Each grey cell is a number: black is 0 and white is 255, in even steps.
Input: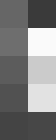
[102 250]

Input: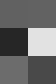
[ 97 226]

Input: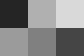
[ 37 128]

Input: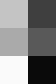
[196  89]

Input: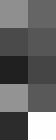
[143  86]

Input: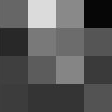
[102 121 133  83]

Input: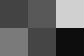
[67 69]

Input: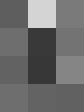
[ 94  57 133]

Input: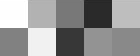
[254 241]
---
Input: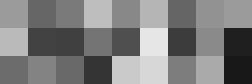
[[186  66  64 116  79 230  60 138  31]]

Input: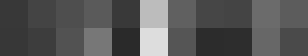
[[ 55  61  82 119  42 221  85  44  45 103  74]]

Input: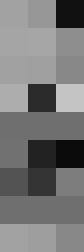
[[165 166 142]
 [173  42 196]
 [113  34  11]
 [111 111 111]]

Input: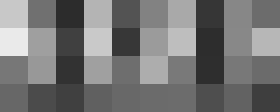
[[234 159  64 201  55 155 190  45 136 183]
 [103  75  64  96 104 107 108  78  98  62]]

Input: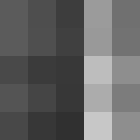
[[ 91  79  64 153 114]
 [ 84  69  55 172 124]]

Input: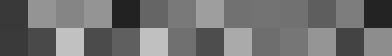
[[ 58  73 193  75  95 192 112  77 170 110 118 149  67 141]]

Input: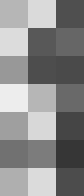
[[220  88 102]
 [237 182 105]
 [113 124  54]]

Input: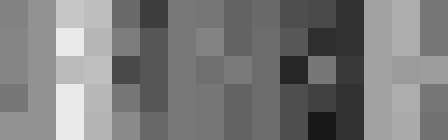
[[133 146 234 182 124  86 120 131  99 108  88  46  50 162 173 119]
 [119 146 234 184 119  86 120 118  99 108  78  65  50 162 173 119]]

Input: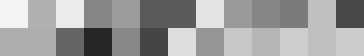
[[174 174 101  38 136  69 221 149 199 181 205 191 203]]
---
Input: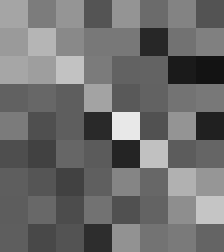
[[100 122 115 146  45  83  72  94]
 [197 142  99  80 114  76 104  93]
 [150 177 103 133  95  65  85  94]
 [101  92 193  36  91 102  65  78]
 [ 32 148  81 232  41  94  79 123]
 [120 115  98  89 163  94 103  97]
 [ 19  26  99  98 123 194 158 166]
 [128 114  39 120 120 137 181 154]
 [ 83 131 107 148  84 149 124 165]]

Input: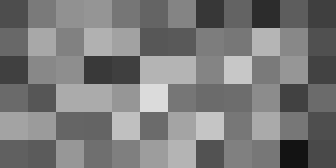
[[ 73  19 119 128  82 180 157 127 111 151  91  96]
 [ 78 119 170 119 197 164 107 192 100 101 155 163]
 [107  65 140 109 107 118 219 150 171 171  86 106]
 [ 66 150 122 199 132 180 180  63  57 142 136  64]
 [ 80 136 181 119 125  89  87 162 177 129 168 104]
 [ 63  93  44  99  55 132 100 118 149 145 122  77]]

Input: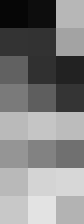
[[179 227 200]
 [215 212 185]
 [112 130 149]
 [188 197 186]
 [ 52  94 122]
 [ 34  48  97]
 [163  50  51]
 [183  13   6]]

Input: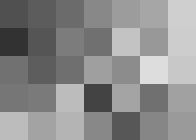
[[154 134  87 136 180 163 188]
 [161 112 164  67 188 122 118]
 [200 221 140 159 111  93 113]
 [205 152 195 112 124  85  50]
 [207 166 156 136 107  92  80]]

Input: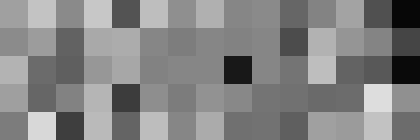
[[108 194 155 160  95 114 112 171 134 189 100 186  62 216 124]
 [144 221 108 106 113 116 136 146 124 142  60 181 130 102 159]
 [ 10  88  99 190 116 134  24 134 134 130 167 151  95 107 179]
 [ 69 132 149 178  76 134 130 134 125 134 172 169  98 156 139]
 [  7  80 163 131 102 138 134 176 143 190  83 199 138 195 160]]

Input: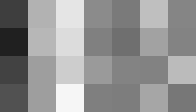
[[119 166 125 127 246 158  81]
 [187 130 131 154 205 158  66]
 [131 162 111 128 220 183  32]
 [133 191 122 139 229 178  62]]

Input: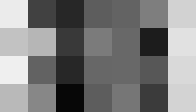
[[211  59 118  93   7 135 185]
 [217  87 104 103  39  98 239]
 [225  28 104 123  57 182 194]
 [210 126  99  93  39  65 235]]

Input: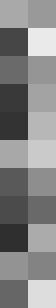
[[221 102]
 [131 147]
 [171  47]
 [105  75]
 [142  89]
 [202 168]
 [183  51]
 [163  57]
 [149 106]
 [234  70]
 [153 169]]

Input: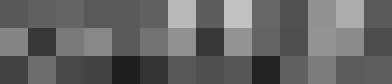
[[ 93  90 124  97  33  84  79  87  51  30  67  72 109  66]
 [ 77 138 148  79  99 147  55 145 115  89 135 122  55 132]
 [ 89 171 146  82 102 194  92 185  97  89  89 101  96  88]]
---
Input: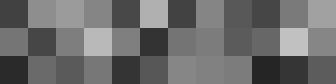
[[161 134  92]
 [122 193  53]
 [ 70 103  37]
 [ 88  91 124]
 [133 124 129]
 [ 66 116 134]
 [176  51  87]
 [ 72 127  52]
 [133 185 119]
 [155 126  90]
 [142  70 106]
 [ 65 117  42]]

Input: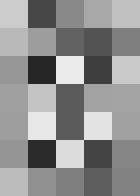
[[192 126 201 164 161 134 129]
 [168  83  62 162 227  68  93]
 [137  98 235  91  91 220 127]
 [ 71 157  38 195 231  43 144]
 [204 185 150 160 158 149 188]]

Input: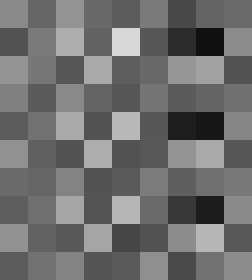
[[106 140  83 112 133  87 121 138  88 140]
 [100  16 161 100  23 169 112  29 182 114]
 [ 73  44 150  91  30 148  95  56 140  74]
 [122  87 105 117  87  88 124 106  82 143]
 [ 92 216  94  87 184  82  90 181  71  90]
 [105  98 169 100  82 173  83  84 165  85]
 [148 173  86 137 170  83 131 166  89 131]
 [102 123 119  91 114  96 102 112  98 114]
 [137  82 147 128  92 145 107  94 146  92]]

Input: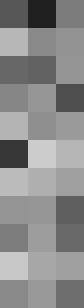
[[124 147 149  78 154 181 159  95 104 159 110]
 [ 31 137  98 150 143 204 175 150 157 167 153]
 [ 87 183 103 134 180  55 187 148 125 200 137]]

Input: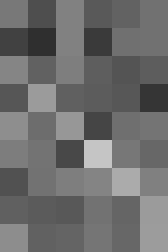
[[113 113  93  53 116 103 128 155 156]
 [ 98 112  84  87 111 119 171 101 103]
 [ 89  58  94  92  69 197 132 114 117]
 [129 129 126  96 151  72 126  88 100]
 [ 78  47  97 155 109 115 114  91  97]
 [120  65 133  86 142 125  81  96 141]]

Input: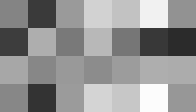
[[146  43 172 151]
 [241  56 174 252]
 [194 118 156 199]
 [210 184 140 212]
 [154 121 153 155]
 [ 58 174 135  51]
 [132  61 167 135]]
